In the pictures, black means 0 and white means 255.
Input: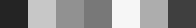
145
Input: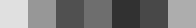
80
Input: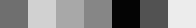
168
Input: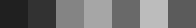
132
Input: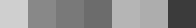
121
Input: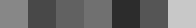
97
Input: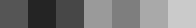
71
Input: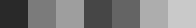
158
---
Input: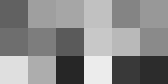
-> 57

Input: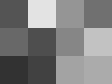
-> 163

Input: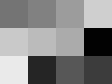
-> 87

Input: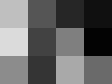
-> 169

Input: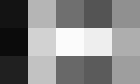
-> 91

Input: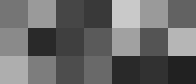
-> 49

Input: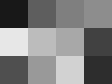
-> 210

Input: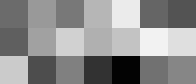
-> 113
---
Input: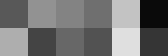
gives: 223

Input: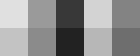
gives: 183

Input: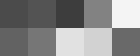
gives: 210

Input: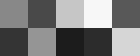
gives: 44

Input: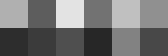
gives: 130

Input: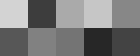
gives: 39

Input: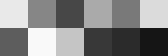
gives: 43
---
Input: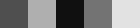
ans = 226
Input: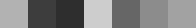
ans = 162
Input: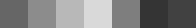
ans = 65
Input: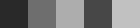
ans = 193
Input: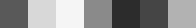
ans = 178
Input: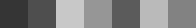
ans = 130
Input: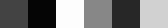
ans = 209
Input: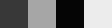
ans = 236
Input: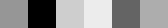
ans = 173
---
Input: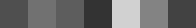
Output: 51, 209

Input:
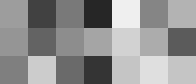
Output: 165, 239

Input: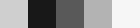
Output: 89, 246

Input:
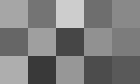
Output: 70, 205

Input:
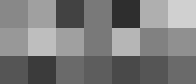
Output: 121, 208

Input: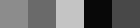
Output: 196, 196

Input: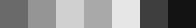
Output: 169, 230

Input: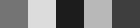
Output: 28, 220
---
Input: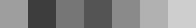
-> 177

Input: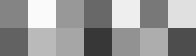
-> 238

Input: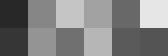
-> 197

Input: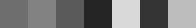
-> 189

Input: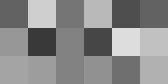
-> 207

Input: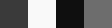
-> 109
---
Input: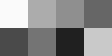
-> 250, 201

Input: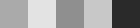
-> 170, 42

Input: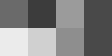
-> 106, 73

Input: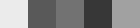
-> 235, 161

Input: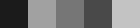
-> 27, 195

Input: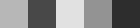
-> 183, 45

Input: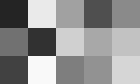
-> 36, 214
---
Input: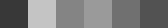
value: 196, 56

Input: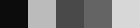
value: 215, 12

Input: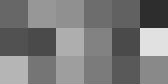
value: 225, 45

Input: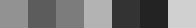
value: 208, 35

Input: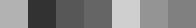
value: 207, 50

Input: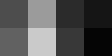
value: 202, 5
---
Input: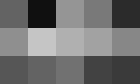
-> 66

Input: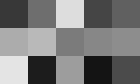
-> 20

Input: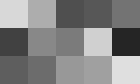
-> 160

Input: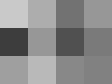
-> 136

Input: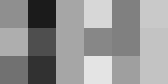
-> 159

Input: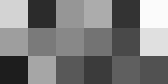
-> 95
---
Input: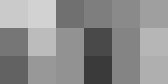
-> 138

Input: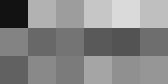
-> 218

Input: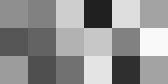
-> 222

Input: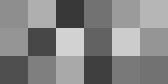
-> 155

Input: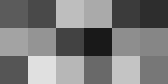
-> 59

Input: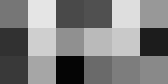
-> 222

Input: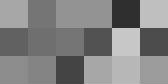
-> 47
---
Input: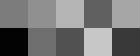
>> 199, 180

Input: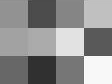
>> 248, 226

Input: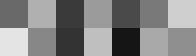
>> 228, 207

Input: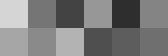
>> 213, 179

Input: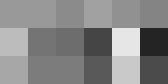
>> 230, 201

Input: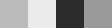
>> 235, 187

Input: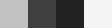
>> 244, 194

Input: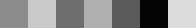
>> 220, 201
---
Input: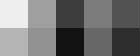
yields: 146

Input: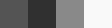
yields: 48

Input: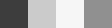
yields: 203

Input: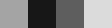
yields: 23

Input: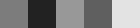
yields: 34

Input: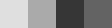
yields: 170
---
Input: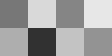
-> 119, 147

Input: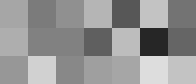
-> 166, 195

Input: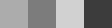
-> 172, 60

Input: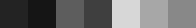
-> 35, 136

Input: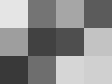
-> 229, 208

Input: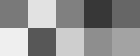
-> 121, 163

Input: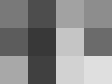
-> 121, 223

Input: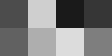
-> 76, 126

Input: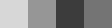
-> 215, 116
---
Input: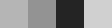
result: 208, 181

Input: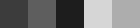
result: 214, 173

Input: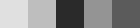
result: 224, 190

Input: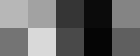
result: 217, 183

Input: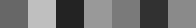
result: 191, 153

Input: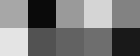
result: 228, 213

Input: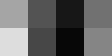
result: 221, 165

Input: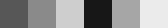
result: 235, 206
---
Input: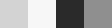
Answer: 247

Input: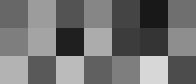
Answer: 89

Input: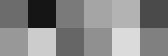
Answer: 204

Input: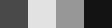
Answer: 226

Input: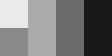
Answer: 170

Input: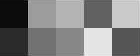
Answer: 113

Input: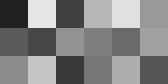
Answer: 197
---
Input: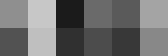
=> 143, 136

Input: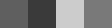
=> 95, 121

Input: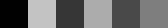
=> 1, 126

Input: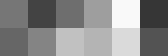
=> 118, 83

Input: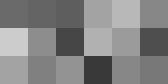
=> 106, 120

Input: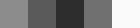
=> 140, 250

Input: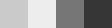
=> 202, 54

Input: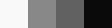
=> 249, 10
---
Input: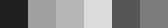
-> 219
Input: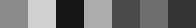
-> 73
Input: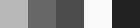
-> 76
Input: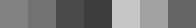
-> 198
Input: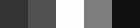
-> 254
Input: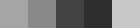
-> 66
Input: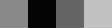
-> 4
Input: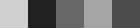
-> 103
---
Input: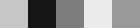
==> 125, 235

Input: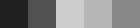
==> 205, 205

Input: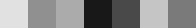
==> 24, 225

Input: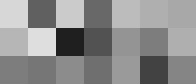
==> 82, 222

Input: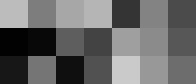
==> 67, 202

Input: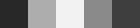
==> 241, 241

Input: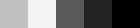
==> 89, 243

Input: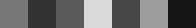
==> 217, 217

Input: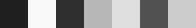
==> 183, 248
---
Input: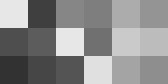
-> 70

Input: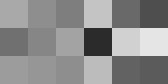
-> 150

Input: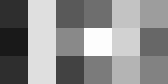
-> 223

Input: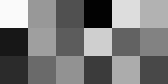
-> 106

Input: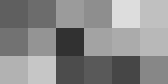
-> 198

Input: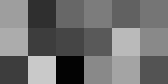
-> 201
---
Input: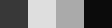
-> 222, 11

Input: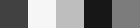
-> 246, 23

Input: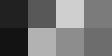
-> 207, 19

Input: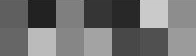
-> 202, 34

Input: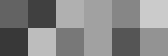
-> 203, 56

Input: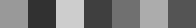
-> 205, 49

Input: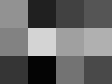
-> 212, 4

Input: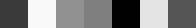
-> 249, 1
